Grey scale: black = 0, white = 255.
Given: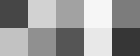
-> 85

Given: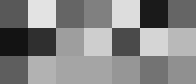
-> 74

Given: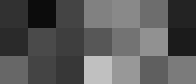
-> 115

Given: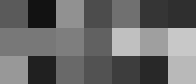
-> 192

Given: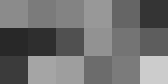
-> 146

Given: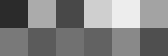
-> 98

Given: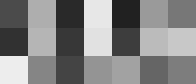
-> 61

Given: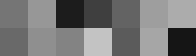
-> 91
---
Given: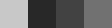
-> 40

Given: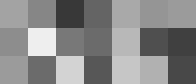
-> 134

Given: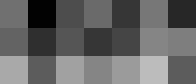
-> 2

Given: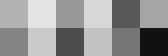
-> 228

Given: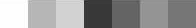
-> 182

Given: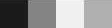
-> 132

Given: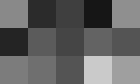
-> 43

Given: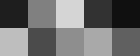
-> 128

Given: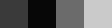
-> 7
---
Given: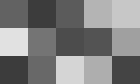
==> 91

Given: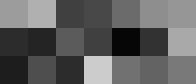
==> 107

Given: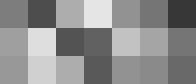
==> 146

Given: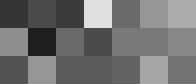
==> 106

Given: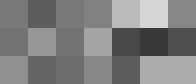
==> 186

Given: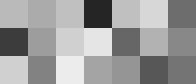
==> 192
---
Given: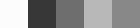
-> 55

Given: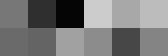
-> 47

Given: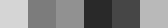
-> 124

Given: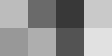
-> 106

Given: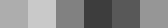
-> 201

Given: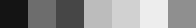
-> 109

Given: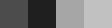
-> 31
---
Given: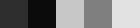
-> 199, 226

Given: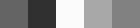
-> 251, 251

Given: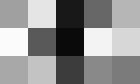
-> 10, 251

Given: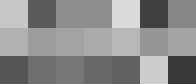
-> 171, 219

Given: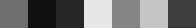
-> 231, 231

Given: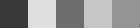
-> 109, 222
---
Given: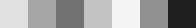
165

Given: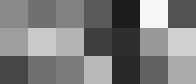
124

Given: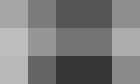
123

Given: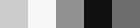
145

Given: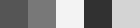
120

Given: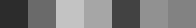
130
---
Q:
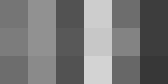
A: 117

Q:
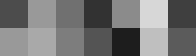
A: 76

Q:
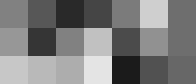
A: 129

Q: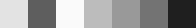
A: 227

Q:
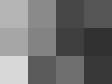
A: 180

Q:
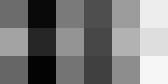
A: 108
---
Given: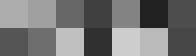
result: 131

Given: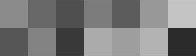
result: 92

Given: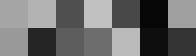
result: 72

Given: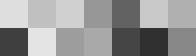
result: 98

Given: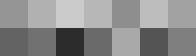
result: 142

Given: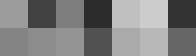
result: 192

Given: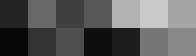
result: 179

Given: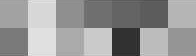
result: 100
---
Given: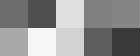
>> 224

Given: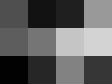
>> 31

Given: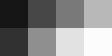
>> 121

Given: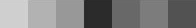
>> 152

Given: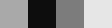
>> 124

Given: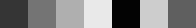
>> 175

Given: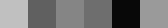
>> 133

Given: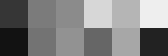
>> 139

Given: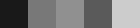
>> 144

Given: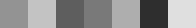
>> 94
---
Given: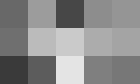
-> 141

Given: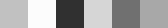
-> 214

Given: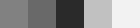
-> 193

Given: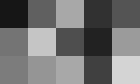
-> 49

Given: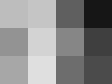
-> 22

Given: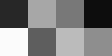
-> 13
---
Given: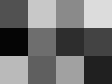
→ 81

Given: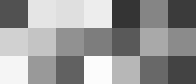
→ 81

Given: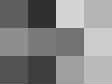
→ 94

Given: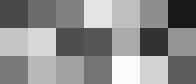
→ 72

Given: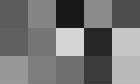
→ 91

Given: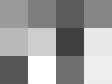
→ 154

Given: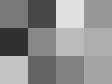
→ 121
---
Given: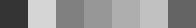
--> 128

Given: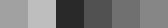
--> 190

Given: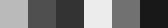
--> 79

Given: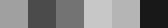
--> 75

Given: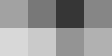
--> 134

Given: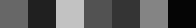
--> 194

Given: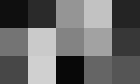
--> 71

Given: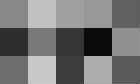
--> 110

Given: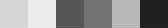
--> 236

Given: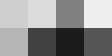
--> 239
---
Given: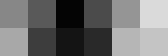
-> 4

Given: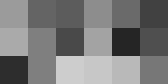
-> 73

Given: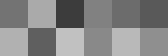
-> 60

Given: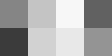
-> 247

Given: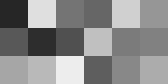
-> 80

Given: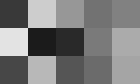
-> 41

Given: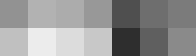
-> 172

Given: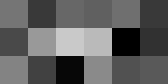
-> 201
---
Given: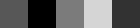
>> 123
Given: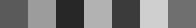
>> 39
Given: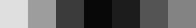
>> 59
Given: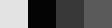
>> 56
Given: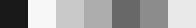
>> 201
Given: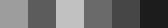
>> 193
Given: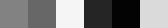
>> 245
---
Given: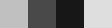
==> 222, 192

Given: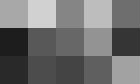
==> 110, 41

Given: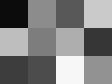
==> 202, 61

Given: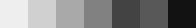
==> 18, 238

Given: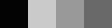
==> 105, 3

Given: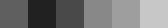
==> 199, 95

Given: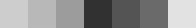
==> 226, 205

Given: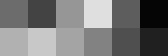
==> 5, 177

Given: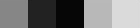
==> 218, 134

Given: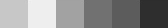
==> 46, 199
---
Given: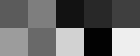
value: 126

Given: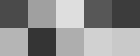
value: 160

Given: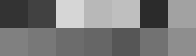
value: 65

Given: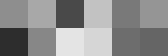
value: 168

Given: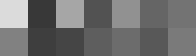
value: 56

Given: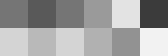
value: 89

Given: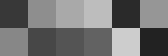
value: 142

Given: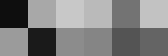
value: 168

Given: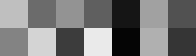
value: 107

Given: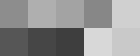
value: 175
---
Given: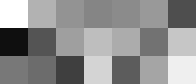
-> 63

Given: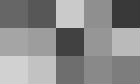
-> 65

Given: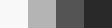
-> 84

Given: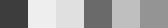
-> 106

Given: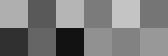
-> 48

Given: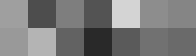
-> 77

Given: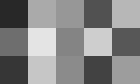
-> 54

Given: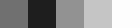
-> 112

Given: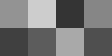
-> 64

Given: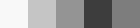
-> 125
